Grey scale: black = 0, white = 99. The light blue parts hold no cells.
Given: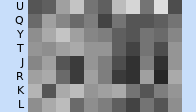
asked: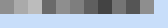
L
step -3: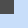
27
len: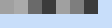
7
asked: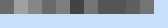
Q
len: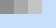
3
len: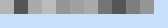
11

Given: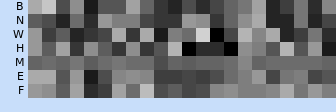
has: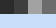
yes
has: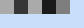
yes
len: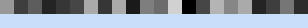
22
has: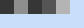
yes
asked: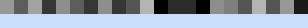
H

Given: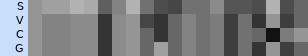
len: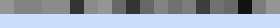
20
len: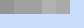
5
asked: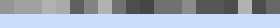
S
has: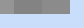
yes
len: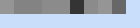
9

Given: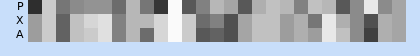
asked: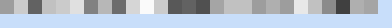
A
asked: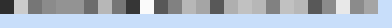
P
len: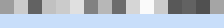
16
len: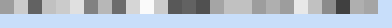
27

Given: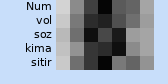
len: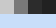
4
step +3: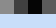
57 28  5 38

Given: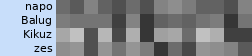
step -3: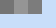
42 55 45
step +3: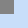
54
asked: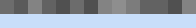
napo

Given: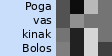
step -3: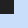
10
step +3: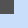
35
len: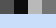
4
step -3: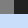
46 10
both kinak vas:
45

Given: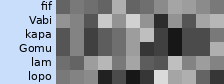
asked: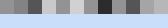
Vabi
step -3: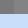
44 48
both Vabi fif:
64

